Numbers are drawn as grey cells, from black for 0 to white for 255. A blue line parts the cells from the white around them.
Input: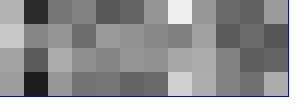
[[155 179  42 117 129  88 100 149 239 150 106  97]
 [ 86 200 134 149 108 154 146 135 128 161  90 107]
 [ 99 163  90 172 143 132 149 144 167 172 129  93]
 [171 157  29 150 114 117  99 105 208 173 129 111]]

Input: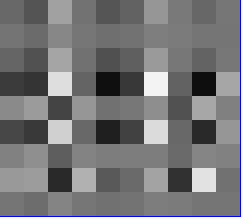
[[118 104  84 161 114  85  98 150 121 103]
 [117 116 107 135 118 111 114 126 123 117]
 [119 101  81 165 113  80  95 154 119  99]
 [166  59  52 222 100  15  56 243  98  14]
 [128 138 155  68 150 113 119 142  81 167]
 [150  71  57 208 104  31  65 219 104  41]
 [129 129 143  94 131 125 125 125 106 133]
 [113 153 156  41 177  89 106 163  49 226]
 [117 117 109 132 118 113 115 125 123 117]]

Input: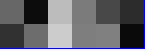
[[ 44 103  12 188 123  72]
 [ 10  49 109 204 126 128]]

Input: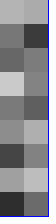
[[171 180]
 [ 59 119]
 [124 103]
 [131 202]
 [ 95 122]
 [175 141]
 [130  69]
 [189 160]
 [107  46]]

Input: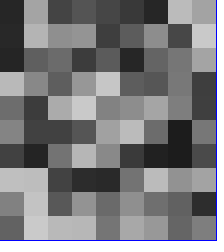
[[163  38 164  68  84  70  57  38 187]
 [201  40 180 143 148  62  92 141  71]
 [164  37  95 107  60  91  38 100 118]
 [ 62 185 136  94 151 198  93  86 120]
 [ 63 109  60 171 201 130 141 165 126]
 [119 132  65  65  85 161 187 108  28]
 [ 74  65  36 115 182 137  58  33  28]
 [163 191 189  66  44  41 115 187 146]
 [ 45 129 195  88 147 106 143 111  97]
 [126  98 202 185 183 117 168 152 101]]

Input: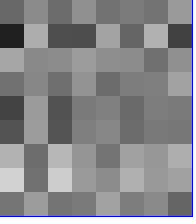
[[154 104 139 108 144 114 123 115]
 [ 65  32 173  78  77 163 101 177]
 [144 166 137 140 156 142 140 112]
 [162 113 135 111 147 108 125 127]
 [122  67 155  82 122 128 106 125]
 [119  83 156  84 127 135 108 121]
 [174 178 109 183 149 116 161 151]
 [161 210 113 205 154 140 176 153]
 [101 117 156 116 122 162 125 138]]

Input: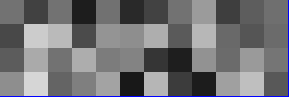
[[111 114  65 114  29 113  41  66 114 155  62  93]
 [107  72 204 186  75 148 142 174  90 183 105  85]
 [117  92 170 114 173 124 131  53  30 146 107 154]
 [ 88 142 214 100 127 163  24 182  60  28 160 191]]
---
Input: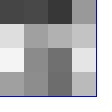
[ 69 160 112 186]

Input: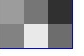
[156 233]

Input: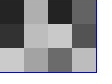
[ 36 189 107]

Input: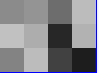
[139 173  65]

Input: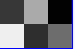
[55 46]

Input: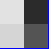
[226  84]

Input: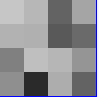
[198 176 182  99]

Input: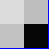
[220   5]

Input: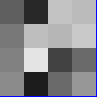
[ 95 190  66 152]
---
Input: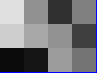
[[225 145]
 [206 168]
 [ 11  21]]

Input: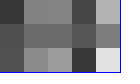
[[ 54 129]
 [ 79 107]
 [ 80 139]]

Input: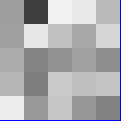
[[157  60]
 [159 231]
 [171 132]]

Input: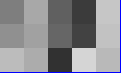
[[126 168]
 [144 161]
 [188 172]]

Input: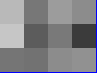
[[185 119]
 [198  92]
 [117 114]]

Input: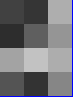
[[ 65  53]
 [ 45  95]
 [163 194]]

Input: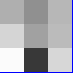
[[175 144]
 [213 161]
 [251  56]]

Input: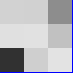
[[210 209]
 [224 225]
 [ 49 207]]

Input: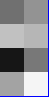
[[112 147]
 [193 182]
 [ 22 120]]
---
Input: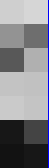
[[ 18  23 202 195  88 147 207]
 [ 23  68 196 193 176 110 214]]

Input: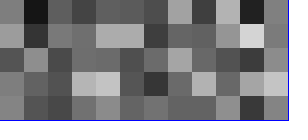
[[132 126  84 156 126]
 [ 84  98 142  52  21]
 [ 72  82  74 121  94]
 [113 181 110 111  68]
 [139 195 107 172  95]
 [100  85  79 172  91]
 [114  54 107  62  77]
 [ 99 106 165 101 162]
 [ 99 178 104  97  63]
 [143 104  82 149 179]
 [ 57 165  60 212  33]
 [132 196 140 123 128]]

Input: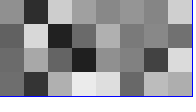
[[110 107  97 144]
 [ 52 168 216  45]
 [176 100  33 205]
 [235  31 106 160]
 [222 144 176 136]
 [104 129 122 149]
 [188  66 136 133]
 [174 219 113 207]]

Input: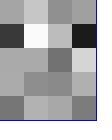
[[118 171 170  57 165]
 [178 142 170 250 198]
 [168 138 114 188 144]
 [124 176 213  27 160]]

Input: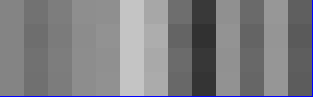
[[132 132 132 132]
 [112 113 110 114]
 [124 125 123 125]
 [141 141 140 142]
 [145 144 146 143]
 [196 196 196 196]
 [171 169 173 167]
 [104 107 100 110]
 [ 52  55  49  57]
 [146 145 147 144]
 [102 104 100 106]
 [150 150 149 151]
 [ 92  94  90  95]]

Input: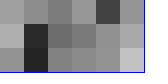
[[147 174 160]
 [ 37  42 142]
 [129 110 124]
 [139 123 151]
 [146 145  67]
 [193 170 149]]

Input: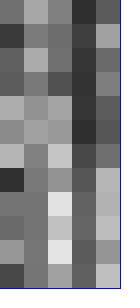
[[ 72 150 104 116  48 180 139 173  92  96  58 111]
 [117 119 115 115 121 129 159 146 121 170 123 166]
 [160 228 192 226 147 197 153 164  80 112 109 128]
 [ 97  90 100  98  86  72  47  54  50  54  64  47]
 [190 148 189 177 182 110  86  92 125 106 161  90]]
